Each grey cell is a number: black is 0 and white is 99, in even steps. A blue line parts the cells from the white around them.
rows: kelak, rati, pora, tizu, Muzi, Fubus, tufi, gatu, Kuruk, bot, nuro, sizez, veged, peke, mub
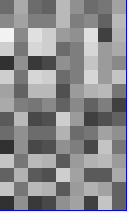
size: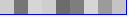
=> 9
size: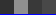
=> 4
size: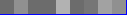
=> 9

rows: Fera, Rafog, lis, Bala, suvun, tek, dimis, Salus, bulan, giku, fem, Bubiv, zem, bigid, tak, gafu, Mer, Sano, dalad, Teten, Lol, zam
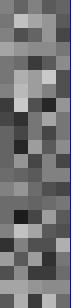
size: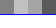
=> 4
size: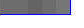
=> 5
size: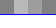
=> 4
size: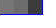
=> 3
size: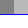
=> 2

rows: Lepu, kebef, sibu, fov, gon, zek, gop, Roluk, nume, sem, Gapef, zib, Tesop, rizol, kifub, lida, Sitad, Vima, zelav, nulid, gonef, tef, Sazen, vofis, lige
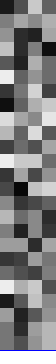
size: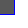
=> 1
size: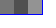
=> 3

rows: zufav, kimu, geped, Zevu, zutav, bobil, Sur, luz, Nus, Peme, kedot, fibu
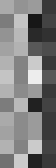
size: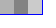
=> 3
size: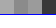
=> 4

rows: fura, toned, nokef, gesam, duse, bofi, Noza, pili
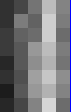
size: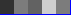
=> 5
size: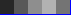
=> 5
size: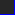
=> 1
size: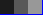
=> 3
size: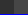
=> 2
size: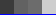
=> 4
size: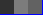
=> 3

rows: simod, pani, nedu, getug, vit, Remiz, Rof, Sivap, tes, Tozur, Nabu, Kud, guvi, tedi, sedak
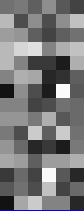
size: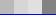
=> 4
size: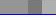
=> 4
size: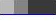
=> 4
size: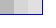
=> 3
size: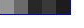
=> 5

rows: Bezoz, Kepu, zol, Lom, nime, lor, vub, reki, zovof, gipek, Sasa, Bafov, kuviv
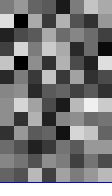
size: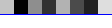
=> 8
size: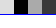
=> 4
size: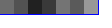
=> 7
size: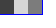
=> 3
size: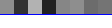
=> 8

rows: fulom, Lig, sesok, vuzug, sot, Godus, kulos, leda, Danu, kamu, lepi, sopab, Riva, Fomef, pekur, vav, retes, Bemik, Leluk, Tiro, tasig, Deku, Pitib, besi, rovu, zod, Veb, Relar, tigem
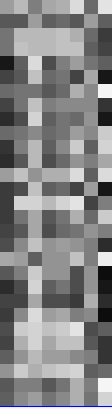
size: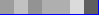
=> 7
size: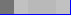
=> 5

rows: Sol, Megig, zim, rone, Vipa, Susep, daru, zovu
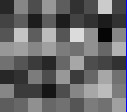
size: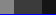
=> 4
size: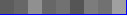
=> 9
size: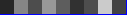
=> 9

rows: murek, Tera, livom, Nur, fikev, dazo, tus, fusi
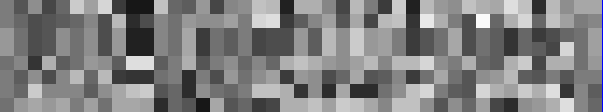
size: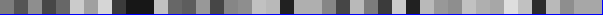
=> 43
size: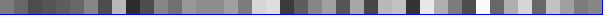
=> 43
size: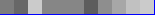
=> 11
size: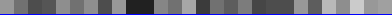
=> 28
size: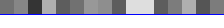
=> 16
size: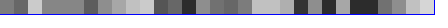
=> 31
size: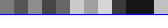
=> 12

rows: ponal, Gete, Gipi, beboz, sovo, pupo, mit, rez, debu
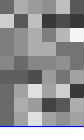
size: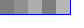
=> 5
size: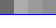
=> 4
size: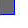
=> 1
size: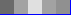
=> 5
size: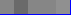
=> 5
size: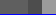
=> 4

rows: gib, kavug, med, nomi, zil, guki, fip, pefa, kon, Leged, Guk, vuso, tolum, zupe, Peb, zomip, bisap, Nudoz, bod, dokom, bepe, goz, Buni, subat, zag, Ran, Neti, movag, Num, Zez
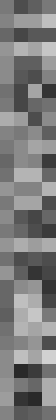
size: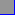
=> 1
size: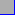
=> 1
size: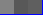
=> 3
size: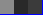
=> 3
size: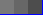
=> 3

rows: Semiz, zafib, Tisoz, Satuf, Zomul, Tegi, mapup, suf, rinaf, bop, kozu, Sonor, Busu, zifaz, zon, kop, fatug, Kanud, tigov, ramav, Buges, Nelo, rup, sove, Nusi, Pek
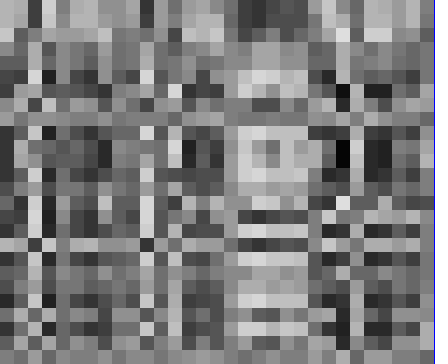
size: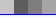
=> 4
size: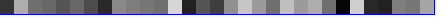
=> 31
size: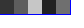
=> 5
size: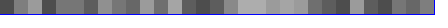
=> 31

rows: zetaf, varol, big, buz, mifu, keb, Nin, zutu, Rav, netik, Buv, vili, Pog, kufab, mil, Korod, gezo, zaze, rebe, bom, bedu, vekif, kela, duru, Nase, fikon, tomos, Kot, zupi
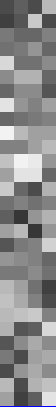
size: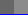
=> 2
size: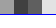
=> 4

